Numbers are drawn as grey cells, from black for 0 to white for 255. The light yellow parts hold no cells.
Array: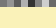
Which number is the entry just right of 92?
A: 176
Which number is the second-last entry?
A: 206

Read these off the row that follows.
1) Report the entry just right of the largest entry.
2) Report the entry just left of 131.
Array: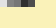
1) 131
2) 226

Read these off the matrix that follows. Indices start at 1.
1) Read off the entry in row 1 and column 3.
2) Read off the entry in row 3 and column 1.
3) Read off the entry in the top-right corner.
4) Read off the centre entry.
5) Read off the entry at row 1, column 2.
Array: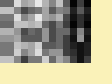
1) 220
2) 120
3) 4
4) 149
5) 105

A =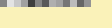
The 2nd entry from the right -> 102
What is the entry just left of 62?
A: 161
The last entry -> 148
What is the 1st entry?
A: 133
